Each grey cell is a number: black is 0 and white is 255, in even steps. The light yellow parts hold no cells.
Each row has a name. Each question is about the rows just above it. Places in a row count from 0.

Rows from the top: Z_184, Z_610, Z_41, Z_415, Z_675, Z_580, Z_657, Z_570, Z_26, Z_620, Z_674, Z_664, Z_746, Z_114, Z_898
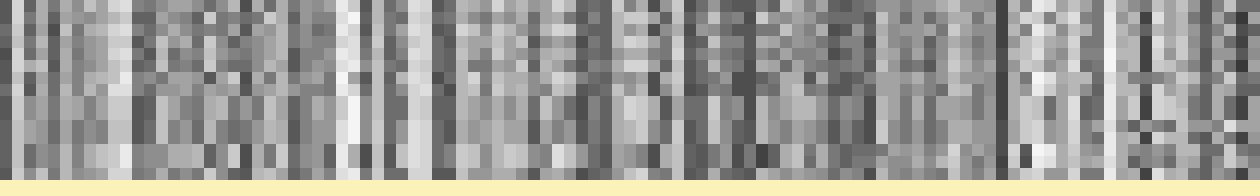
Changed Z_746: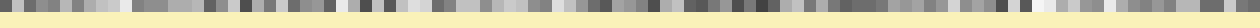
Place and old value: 38, [202]
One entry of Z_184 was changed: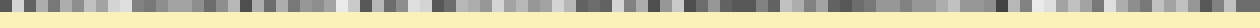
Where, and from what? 51, [202]
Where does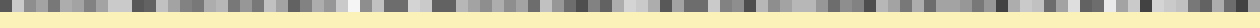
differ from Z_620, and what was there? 43, [173]

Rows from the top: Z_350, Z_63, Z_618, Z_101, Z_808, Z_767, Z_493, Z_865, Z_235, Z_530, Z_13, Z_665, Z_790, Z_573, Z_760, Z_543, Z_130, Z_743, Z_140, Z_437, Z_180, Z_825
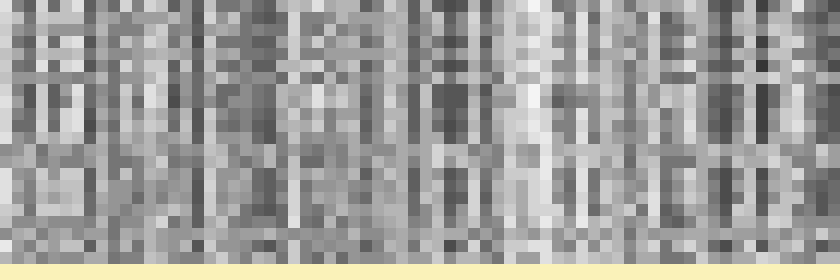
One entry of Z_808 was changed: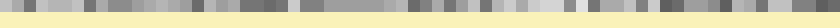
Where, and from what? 69, [117]
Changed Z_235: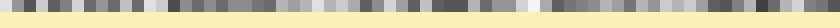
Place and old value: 1, [158]
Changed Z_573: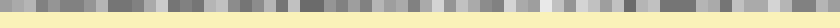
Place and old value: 58, [170]
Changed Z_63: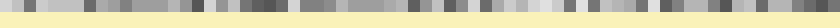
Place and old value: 49, [107]
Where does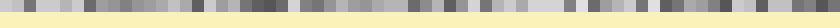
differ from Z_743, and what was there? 5, [193]
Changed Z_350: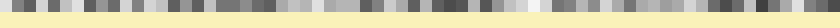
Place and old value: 59, [95]

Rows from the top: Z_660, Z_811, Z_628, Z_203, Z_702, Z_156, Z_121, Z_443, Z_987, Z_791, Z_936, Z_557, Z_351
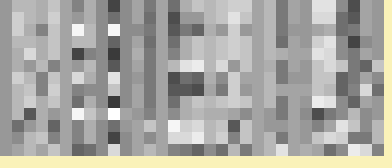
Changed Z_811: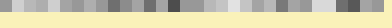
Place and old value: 8, [140]
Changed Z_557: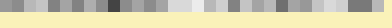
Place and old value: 23, [121]

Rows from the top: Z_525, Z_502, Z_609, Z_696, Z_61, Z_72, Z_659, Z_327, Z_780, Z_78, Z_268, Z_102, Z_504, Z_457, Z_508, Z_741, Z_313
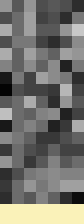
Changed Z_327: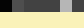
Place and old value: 4, [56]
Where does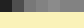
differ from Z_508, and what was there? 0, [45]
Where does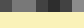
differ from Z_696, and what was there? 5, [78]
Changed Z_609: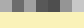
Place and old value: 4, [88]
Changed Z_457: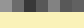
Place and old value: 6, [108]
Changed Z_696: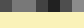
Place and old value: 4, [45]

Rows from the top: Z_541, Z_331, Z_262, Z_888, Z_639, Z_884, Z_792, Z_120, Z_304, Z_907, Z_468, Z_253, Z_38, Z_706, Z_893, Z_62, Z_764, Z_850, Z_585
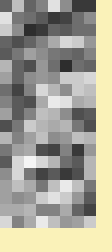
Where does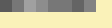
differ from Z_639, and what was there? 5, [110]
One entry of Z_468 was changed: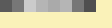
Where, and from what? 0, [79]
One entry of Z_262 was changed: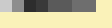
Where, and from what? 4, [100]
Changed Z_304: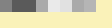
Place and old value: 2, [79]
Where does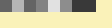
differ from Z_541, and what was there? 1, [191]
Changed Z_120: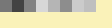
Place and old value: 0, [110]
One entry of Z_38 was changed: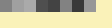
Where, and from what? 0, [119]

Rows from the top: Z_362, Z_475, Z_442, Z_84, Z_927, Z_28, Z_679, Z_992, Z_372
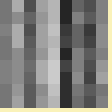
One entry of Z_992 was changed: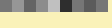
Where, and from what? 2, [91]
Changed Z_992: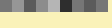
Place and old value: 4, [192]
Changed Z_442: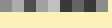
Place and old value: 0, [128]
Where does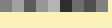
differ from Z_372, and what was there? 0, [118]
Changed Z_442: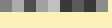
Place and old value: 6, [100]
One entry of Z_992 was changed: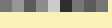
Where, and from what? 4, [192]

